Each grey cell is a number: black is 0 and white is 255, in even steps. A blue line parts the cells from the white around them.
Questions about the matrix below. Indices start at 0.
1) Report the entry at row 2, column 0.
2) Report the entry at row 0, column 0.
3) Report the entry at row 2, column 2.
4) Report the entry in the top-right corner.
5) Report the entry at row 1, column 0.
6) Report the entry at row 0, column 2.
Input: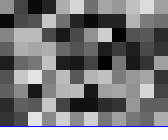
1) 132
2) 146
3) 187
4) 159
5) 10
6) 10

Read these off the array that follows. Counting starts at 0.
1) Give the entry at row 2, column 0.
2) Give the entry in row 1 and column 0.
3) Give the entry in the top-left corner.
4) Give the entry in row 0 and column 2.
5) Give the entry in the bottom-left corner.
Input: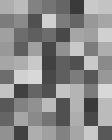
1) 160
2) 124
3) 174
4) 130
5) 145

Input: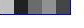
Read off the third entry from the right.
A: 107
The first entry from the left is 192
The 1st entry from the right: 69

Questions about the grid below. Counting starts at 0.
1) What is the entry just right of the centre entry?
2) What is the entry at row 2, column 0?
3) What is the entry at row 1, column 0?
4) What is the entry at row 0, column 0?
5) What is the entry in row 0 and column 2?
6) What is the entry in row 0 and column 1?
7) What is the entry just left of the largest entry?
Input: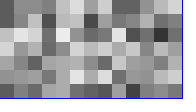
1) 206
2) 193
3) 92
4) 92
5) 140
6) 140
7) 112
